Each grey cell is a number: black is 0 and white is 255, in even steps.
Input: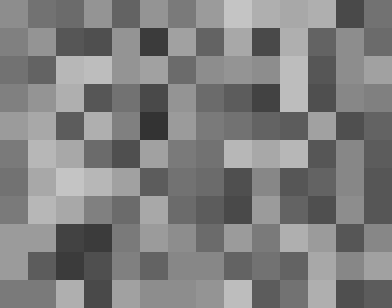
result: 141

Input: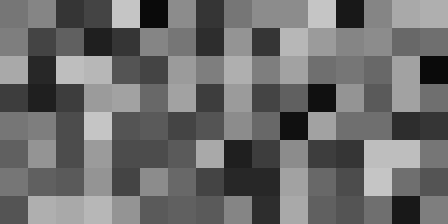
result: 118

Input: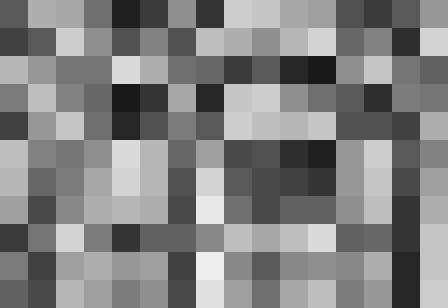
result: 89

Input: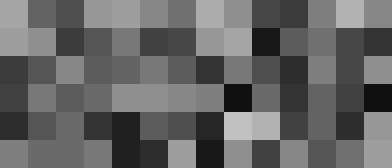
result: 165

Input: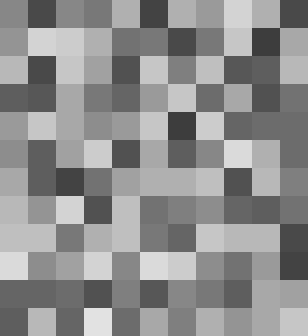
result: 135
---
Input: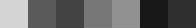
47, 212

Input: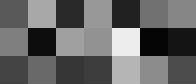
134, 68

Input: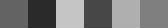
127, 99

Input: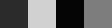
125, 43

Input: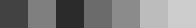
204, 66

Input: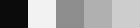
205, 11
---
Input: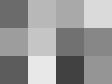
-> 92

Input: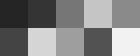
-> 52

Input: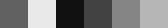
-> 66

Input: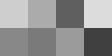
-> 95

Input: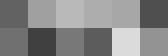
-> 79

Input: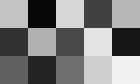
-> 21

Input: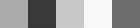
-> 109

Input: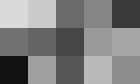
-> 57

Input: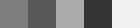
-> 88
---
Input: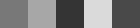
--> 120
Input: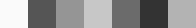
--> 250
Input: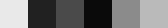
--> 233
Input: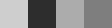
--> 206
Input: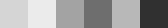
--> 213
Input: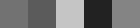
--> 114
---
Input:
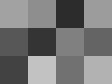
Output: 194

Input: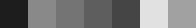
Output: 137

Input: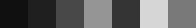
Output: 31

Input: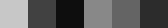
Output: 65

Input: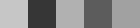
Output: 54

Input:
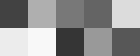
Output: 248
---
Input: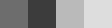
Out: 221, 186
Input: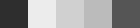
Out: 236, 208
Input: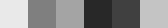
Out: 233, 196
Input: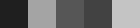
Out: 196, 164
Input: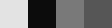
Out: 227, 121
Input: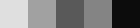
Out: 223, 161
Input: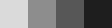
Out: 218, 141
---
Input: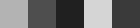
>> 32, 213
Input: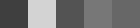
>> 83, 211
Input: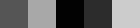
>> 2, 204
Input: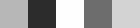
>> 254, 254
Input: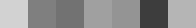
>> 160, 210
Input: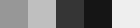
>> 53, 238
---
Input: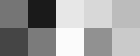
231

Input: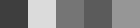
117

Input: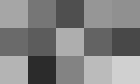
79

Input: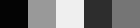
239

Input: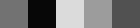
219

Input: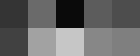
10

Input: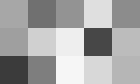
147

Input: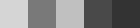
192
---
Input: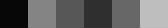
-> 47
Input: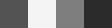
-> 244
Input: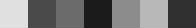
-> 140
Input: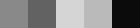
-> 213
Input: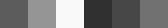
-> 48
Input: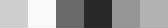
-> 41
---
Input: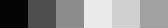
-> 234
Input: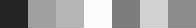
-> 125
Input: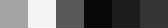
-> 8
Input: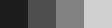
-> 79
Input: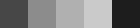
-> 176
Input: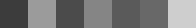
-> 90
